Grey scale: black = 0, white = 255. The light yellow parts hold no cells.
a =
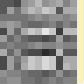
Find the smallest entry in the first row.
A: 73
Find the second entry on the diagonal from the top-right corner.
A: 170
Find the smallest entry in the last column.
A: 88
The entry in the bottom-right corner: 131
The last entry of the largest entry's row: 186
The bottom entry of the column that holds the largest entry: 116
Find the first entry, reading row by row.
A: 88
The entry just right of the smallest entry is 60
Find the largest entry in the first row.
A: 186
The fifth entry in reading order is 158
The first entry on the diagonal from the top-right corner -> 158
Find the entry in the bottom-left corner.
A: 131
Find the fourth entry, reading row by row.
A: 145
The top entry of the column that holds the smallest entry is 145
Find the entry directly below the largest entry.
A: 73
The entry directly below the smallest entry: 217
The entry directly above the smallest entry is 131
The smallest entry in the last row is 104
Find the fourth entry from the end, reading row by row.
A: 131
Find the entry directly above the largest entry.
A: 116
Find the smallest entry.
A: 44

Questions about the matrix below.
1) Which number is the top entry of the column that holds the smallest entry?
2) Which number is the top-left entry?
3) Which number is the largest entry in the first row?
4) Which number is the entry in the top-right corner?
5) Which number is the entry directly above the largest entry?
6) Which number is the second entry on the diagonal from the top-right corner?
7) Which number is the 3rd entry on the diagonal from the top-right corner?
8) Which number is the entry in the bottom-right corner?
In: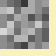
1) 55
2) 141
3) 170
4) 155
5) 141
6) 141
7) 83
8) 155

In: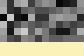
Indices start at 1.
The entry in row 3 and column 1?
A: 9
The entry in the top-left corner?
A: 160
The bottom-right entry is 109
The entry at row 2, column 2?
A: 50
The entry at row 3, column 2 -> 203
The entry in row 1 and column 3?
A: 160
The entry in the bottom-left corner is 146
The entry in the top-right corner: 146
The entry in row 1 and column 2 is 50
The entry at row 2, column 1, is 173

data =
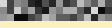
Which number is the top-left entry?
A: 215
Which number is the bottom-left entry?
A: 150
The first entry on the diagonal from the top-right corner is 80
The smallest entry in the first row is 24
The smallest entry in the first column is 138
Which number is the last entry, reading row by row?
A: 125
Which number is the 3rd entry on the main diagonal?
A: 11
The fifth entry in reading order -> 39

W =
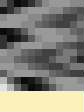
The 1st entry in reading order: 105
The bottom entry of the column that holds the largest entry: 224
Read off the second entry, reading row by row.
51
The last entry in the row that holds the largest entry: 153
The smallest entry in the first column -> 11
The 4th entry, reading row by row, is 23
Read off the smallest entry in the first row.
11
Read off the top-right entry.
137
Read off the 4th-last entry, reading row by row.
137
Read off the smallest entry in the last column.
38
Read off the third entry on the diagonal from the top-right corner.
65
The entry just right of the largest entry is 181
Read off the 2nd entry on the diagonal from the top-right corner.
93
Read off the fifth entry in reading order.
51
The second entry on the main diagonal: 51

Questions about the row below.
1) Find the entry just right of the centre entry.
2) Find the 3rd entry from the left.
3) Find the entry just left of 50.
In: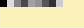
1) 145
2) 130
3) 86

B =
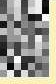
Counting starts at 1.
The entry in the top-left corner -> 75
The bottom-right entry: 123
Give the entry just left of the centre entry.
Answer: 152
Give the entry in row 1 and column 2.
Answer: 178
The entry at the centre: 207
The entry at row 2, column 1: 87
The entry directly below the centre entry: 136
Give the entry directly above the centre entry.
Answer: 99
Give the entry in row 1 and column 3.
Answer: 221
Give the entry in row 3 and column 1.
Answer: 178
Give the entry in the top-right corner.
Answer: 21

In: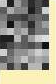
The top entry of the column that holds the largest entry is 45
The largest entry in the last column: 222
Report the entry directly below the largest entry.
18
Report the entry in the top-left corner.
195
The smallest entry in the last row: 45
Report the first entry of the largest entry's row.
31
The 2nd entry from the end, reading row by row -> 183
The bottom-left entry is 157
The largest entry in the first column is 207
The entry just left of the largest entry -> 207
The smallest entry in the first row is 31

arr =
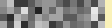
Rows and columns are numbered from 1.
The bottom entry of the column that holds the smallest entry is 192
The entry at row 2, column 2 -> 164
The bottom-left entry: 164
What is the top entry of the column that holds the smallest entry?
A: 133
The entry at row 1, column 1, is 149
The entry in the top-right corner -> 179
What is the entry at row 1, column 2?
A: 192
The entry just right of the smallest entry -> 149
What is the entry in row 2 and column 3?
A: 117
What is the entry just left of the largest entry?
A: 117
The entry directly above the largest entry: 74
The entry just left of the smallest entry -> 105
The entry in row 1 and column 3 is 58
